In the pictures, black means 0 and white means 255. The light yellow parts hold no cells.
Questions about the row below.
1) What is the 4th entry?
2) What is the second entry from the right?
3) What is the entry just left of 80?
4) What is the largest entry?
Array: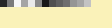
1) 165
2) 165
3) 24
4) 247

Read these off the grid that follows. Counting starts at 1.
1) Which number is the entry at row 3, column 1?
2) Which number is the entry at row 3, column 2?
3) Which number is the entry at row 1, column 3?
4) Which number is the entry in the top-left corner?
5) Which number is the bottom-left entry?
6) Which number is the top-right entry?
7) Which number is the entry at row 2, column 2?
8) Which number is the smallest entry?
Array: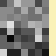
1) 139
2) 126
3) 196
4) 72
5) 211
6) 126
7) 139
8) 7

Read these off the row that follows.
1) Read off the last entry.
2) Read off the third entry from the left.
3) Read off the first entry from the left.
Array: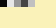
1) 192
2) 149
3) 8

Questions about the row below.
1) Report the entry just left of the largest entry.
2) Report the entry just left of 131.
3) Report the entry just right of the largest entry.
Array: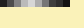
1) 186
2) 77
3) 172

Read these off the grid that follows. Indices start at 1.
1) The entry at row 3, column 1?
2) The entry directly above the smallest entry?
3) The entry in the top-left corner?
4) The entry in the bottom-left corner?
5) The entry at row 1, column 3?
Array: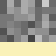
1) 119
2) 159
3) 94
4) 107
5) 107

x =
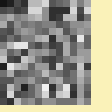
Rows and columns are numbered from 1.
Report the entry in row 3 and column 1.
143
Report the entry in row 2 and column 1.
74
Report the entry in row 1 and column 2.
33
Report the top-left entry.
20
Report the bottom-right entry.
128
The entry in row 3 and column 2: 170
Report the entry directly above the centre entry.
114
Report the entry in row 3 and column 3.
128
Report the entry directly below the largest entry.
214
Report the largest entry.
241
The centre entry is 155
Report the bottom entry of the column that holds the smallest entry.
74
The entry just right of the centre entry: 114
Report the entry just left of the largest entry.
143
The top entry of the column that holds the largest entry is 214
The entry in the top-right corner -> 170
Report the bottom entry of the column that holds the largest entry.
143
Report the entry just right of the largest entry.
48

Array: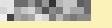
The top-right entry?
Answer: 108
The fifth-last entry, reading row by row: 182
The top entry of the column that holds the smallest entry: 53
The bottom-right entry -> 138
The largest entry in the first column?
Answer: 240
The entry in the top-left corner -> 227
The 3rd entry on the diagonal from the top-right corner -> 122
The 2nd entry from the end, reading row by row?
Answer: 138
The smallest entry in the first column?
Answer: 212
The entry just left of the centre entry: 151
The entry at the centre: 82
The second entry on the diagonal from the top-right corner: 167
